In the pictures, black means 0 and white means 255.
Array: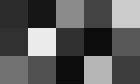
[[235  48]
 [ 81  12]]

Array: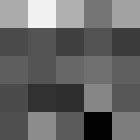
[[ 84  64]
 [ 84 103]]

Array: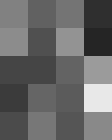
[[ 80 147]
 [ 69  99]]

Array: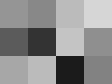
[[ 51 196]
 [187  27]]

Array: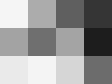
[[111 164]
 [244 214]]

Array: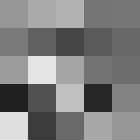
[[ 96  69]
 [228 165]]

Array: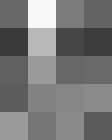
[[185  70]
 [154 103]]

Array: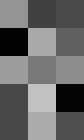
[[169  97]
 [120 142]]

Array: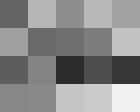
[[105 111]
 [131  43]]
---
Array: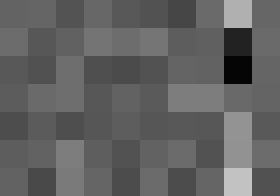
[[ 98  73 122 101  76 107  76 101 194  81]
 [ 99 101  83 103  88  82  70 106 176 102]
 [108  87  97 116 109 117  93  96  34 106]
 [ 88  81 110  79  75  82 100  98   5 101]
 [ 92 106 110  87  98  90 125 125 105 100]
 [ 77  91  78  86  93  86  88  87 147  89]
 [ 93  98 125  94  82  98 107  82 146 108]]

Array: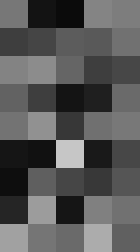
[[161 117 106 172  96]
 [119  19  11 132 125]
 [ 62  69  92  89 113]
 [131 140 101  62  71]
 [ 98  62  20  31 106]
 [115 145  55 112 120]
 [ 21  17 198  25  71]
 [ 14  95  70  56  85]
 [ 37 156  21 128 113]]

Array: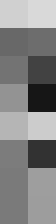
[[122 157]
 [208 217]
 [104 109]
 [115  66]
 [147  22]
 [181 204]
 [124  50]
 [122 158]]

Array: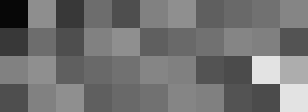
[[ 78 129 143  95 105 113 133 128  83  75 227]
 [  7 142  56 109  78 129 143  95 105 113 133]
 [ 56 109  78 129 143  95 105 113 133 128  83]
 [129 143  95 105 113 133 128  83  75 227 173]]

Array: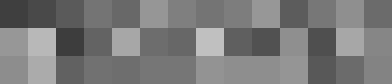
[[141 171  97 113 110 118 118 147 142 142 149  88 107 131]
 [ 63  73  90 116 104 150 127 116 125 151  92 119 143 107]
 [151 184  61  99 167 109 103 192  95  81 143  79 167 134]]

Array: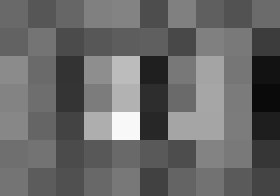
[[116  92  80 104 120  65 100 114  90  68]
 [105  86 102 128 131  77 128  95  82 107]
 [ 98 116  75  87  93  95  72 128 121  60]
 [139 106  51 142 188  31 120 164 118  18]
 [131 110  52 124 178  45 106 166 123  10]
 [135 101  67 174 248  39 165 165 124  30]
 [111 115  75  88 105  89  77 131 121  54]]
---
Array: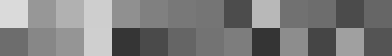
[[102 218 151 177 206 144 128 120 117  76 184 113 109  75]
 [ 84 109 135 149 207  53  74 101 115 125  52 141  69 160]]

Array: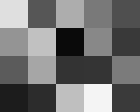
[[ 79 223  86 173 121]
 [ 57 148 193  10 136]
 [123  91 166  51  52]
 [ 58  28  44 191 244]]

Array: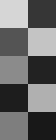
[[ 54 214]
 [196  84]
 [ 34 139]
 [176  29]
 [ 24 126]]

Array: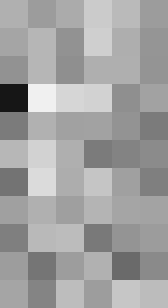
[[156 176 156 171 203 186]
 [149 165 182 146 207 174]
 [148 146 182 143 175 175]
 [162  22 240 214 210 143]
 [123 123 177 161 162 147]
 [139 183 210 175 123 131]
 [127 115 219 173 197 160]
 [163 160 176 159 180 165]
 [156 127 185 188 121 148]
 [138 157 117 157 177 106]
 [188 165 132 189 157 198]]

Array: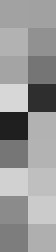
[[161 162]
 [145 178]
 [117 164]
 [ 46 215]
 [178  31]
 [179 118]
 [191 209]
 [203 139]
 [175 125]]

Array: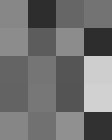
[[115 135  45 102]
 [ 45 140  92 140]
 [206 100 117  85]
 [209  99 119  84]
 [ 49 134 113 144]]

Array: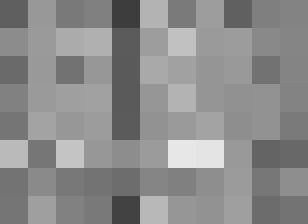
[[131  95 152 121 128  61 179 122 157  96 127]
 [133 140 154 171 176  91 157 193 154 156 137]
 [132 106 153 114 151  90 169 161 149 153 114]
 [131 129 154 159 161  90 150 179 149 145 146]
 [122 117 163 151 156  91 146 154 163 142 146]
 [104 186 118 196 151 141 155 231 228 153 100]
 [142 115 138 120 115 109 133 128 142 155 119]
 [115 117 159 129 121  66 184 150 146 159 108]]
